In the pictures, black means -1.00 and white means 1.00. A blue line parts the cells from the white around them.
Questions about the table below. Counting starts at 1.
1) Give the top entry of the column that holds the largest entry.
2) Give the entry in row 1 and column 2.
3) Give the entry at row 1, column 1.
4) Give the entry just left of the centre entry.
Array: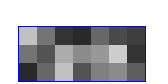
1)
-0.43
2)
-0.10
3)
0.51
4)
0.35

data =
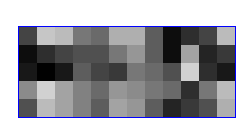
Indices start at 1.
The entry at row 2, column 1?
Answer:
-0.90
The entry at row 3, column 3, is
-0.81
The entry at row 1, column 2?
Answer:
0.55
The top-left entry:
-0.47
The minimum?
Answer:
-0.99
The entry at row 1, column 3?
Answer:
0.47
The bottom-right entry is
0.37
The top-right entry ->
0.47
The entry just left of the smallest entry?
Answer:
-0.81
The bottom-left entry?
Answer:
-0.37

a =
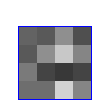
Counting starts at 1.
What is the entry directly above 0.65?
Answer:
-0.56
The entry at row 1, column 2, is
-0.30
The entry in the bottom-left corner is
-0.14
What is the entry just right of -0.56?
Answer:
-0.47
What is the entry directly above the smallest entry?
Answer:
0.57

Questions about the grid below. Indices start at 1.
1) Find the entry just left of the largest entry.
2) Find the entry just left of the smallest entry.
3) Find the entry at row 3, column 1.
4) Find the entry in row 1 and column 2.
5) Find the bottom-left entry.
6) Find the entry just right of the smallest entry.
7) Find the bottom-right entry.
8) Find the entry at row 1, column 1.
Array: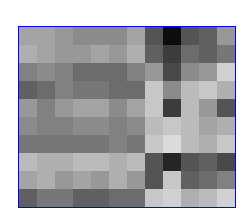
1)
0.56
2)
-0.34
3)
0.01
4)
0.29
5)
-0.25
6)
-0.34
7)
0.64
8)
0.29

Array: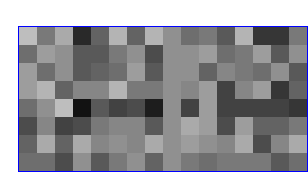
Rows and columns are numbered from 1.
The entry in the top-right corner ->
-0.05
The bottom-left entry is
-0.14
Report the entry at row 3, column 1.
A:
0.23
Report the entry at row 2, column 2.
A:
0.23
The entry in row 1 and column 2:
-0.05
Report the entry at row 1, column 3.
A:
0.33
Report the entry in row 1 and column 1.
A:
0.49
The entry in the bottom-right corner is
-0.14
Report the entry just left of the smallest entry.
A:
0.49
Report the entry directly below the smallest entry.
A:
-0.40
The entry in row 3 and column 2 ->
-0.14
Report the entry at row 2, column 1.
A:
-0.14
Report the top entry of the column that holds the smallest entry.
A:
-0.68
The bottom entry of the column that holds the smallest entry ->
0.13
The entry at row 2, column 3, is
0.13

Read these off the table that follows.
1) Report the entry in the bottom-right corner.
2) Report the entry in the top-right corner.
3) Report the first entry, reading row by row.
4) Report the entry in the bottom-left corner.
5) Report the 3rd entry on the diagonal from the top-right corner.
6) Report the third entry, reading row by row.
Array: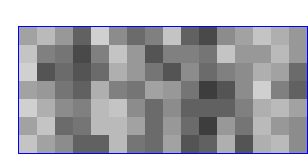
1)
0.10
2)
0.19
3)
0.27
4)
0.54
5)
0.37
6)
0.19

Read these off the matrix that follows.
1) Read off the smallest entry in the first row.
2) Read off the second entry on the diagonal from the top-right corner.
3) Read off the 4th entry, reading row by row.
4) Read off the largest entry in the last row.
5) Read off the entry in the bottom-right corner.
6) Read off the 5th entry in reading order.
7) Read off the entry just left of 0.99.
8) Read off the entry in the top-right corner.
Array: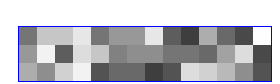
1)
-0.51
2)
0.73
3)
0.81
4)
0.90
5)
-0.35
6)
-0.08
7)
-0.43
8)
0.99
